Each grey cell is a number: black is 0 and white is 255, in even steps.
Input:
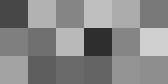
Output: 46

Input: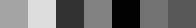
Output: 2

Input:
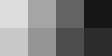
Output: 22

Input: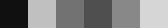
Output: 16

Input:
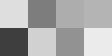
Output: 62

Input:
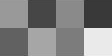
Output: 57

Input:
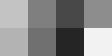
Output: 37

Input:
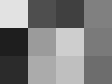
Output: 30

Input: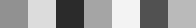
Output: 43

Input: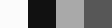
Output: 17
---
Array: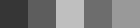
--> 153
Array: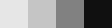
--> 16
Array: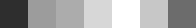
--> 108
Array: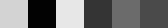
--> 74
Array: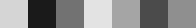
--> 143
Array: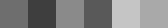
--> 169
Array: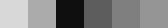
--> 149
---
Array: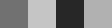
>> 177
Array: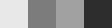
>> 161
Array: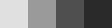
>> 154
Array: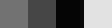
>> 114
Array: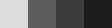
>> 93
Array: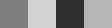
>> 182
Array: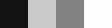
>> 201
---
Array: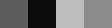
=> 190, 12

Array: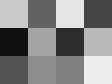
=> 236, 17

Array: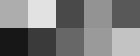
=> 226, 23

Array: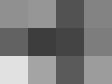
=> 225, 61

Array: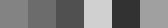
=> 208, 50

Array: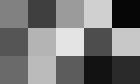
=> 228, 6

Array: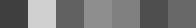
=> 208, 63

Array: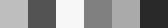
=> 247, 41

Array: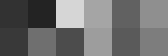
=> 214, 35
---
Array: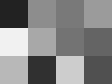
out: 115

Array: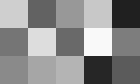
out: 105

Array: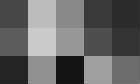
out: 152

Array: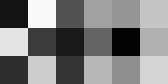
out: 25

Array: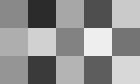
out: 130

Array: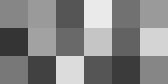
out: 105

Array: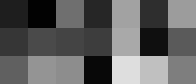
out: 68

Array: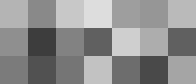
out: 130

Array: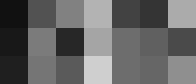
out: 39

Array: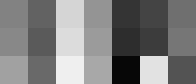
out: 220
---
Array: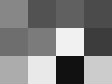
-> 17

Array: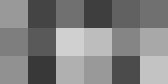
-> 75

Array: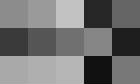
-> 17

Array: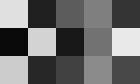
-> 139

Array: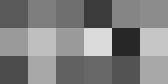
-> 83

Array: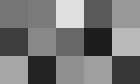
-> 159

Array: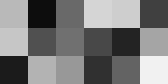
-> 99

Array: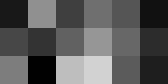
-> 91

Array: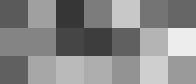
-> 207

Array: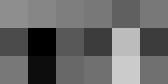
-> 203
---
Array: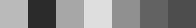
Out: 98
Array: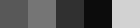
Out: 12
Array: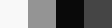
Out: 9
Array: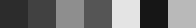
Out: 22
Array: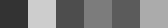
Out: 91
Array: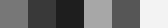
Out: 86
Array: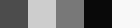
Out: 9
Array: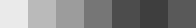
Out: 62
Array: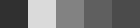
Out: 95
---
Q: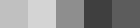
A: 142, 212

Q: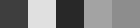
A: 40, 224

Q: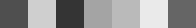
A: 164, 234

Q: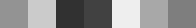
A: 65, 238

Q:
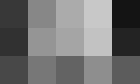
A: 165, 200

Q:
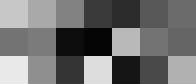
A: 5, 233

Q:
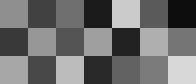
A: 159, 216
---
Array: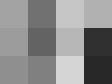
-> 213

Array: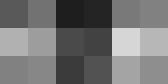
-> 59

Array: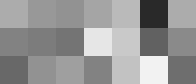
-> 159

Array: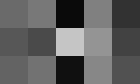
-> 16

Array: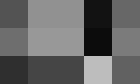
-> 69

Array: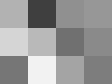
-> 164
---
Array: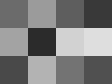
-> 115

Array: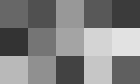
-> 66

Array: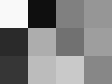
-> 201

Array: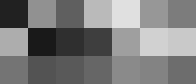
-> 89

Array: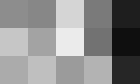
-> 155

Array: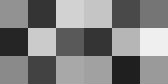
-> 168

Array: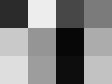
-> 13

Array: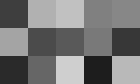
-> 207
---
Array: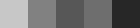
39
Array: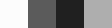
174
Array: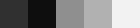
242
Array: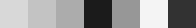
50
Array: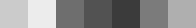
175
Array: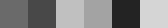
213
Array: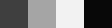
8
